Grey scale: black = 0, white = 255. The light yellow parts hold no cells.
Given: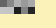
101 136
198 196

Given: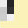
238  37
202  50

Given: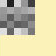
212  33
153 170

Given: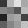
 55 183
133 121

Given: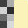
 63 172
210  46

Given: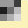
153 155
 30 109

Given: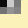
 13 203
115 147

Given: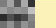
125 163
158 137
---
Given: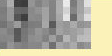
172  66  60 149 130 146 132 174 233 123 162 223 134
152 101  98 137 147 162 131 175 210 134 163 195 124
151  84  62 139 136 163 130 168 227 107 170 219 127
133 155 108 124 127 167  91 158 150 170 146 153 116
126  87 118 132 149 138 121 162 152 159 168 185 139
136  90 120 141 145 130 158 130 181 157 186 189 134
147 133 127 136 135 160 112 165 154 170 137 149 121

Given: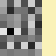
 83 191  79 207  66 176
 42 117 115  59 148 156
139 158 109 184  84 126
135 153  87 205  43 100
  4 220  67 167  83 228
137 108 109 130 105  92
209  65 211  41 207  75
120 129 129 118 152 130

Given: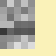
203 143 192 143 130
133 155 124 155 161
116 164 195 164 172
182 107 111 107 182
 99  84  88  84  56
143 153 196 153 137
174 219 189 219 132

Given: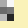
247 170
117 107
 38 186

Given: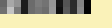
168 147  28 107 124 115 150  22  84  43 131   4 103
195 121  28 108 118 109 153  15  90  44 137   2 112

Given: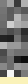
164  58 177 126
 91 109  88 116
 93 183 131 112
206 174 163 107
 78  94  44  96
 31 115  61  35
153 154 120 182
126 112 111  74
110  29  13  89
109 153 145 136
244  63 122  67

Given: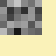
164 197 137 116 167  85
 53 101  47 149  66 150
 69 116 138 152  87 131
167 148 158  87 154 105
115  23 128 108  97 184

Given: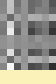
194 114 147 105 113 130  85 133
191 125 146 107 129 127 100 136
107 162 143 175 172 155 178 156
212 114 146  92 112 124  75 124
235  96 151  68  98 118  53 120
157 140 146 133 150 138 134 144
154 140 144 140 135 145 139 145
222 101 151  82  92 127  63 125
107 168 146 180 173 155 191 165
247  86 153  73  83 109  47 134

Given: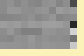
145 135 143 136 133 144 147 133 142  74 140
151 150 143 141 147 149 134 156 150 153 139
134 136 140 145 135 141 149 133 138 139 133
153 156 148 156 153 158 159 157 149  40 157
151 138 128 128 129 148 147 142 144 210 141
135 145 143 152 142 145 141 142 138 114 138
147 147 144 149 144 149 147 145 145 200 148
